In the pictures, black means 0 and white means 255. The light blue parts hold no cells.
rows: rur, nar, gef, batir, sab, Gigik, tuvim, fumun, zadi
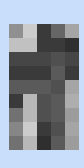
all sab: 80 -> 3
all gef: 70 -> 0 1 2 4
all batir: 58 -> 0 1 2 4
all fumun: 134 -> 0
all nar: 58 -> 2 3

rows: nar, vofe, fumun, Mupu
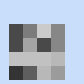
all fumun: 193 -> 0 1 2
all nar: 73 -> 0
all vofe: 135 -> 3
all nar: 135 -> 3

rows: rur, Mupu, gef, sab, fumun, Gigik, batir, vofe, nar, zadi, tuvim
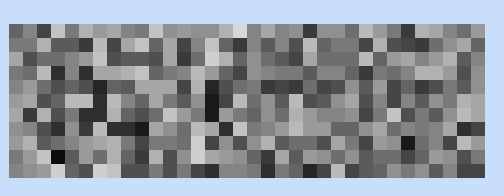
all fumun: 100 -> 4 7 28
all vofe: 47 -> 3 7 8 15 32
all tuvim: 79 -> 5 8 9 11
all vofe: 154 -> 19 21 22
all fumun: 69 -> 12 19 22 27
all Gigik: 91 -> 12 19 22 29

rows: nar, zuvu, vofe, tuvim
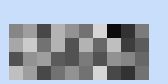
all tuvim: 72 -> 2 7
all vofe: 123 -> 5

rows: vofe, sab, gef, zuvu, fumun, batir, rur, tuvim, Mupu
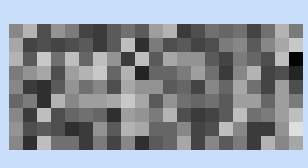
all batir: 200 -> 8
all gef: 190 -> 4 6 9 19

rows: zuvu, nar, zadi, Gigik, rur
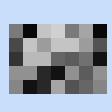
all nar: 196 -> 1 3 4
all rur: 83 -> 4
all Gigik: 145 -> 0 1 4 6
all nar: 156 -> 2 5
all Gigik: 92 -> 5
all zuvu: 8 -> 1 6

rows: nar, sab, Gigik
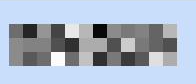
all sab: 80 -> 3 7 11
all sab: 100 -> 10
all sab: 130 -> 1 2

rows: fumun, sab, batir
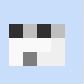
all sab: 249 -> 0 1 2
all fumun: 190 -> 1 3
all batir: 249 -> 0
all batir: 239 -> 2 3

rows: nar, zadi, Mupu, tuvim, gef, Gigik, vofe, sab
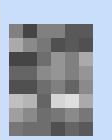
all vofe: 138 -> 1 4
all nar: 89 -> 4 5

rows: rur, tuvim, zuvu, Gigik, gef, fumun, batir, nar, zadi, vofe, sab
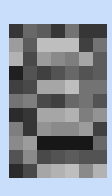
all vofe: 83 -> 0 3 5 6
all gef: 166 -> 2 3
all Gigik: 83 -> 1 3 5
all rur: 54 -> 0 3 5 6
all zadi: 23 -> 2 3 4 5
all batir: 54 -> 1

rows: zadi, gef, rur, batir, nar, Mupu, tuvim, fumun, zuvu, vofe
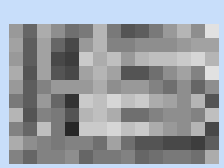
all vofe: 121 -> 6 7 11 12
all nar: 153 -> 0 3 4 5 8 9

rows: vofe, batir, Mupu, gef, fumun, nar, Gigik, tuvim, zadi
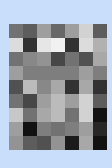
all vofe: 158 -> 2 4
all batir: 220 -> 0 5
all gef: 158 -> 0 5
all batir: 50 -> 1 4
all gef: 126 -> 1 2 3 4 6

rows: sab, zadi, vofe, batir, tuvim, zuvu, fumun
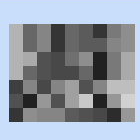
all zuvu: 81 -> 0 3
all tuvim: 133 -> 1 3 6
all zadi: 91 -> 5 6
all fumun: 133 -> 2 3

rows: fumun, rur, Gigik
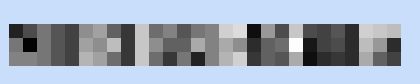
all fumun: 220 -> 16
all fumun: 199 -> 9 20 26

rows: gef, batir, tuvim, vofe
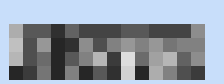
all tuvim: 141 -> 13
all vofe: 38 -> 0 3 5 9
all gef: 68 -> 5 6 7 10 11 12
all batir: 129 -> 7 9 12 13
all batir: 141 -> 5
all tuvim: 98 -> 12

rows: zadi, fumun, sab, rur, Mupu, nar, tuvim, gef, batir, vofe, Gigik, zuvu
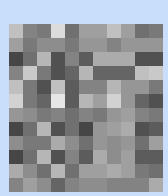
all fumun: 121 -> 1 4
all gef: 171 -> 8

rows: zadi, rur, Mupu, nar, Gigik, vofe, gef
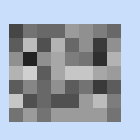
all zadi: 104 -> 2 3 7
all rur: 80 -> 2
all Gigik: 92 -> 0 4 7
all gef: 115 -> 0 2 7
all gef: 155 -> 1 3 4 5 6
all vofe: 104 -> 2

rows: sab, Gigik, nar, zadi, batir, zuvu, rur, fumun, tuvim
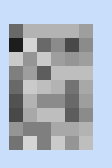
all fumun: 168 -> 3 4
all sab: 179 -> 1 2 3 4
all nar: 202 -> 0 2

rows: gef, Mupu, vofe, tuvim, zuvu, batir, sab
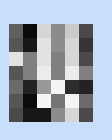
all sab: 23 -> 1 2
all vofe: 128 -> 1 3
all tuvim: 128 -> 1 3 5

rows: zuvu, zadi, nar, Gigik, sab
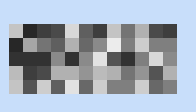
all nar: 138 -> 3 5 11
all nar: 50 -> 0 1 2 4 8
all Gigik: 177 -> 3 4 7 11
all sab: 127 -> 7 8 11
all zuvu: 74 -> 3 10
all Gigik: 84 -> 10

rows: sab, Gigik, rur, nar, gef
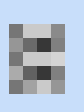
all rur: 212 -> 3
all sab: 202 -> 1 2

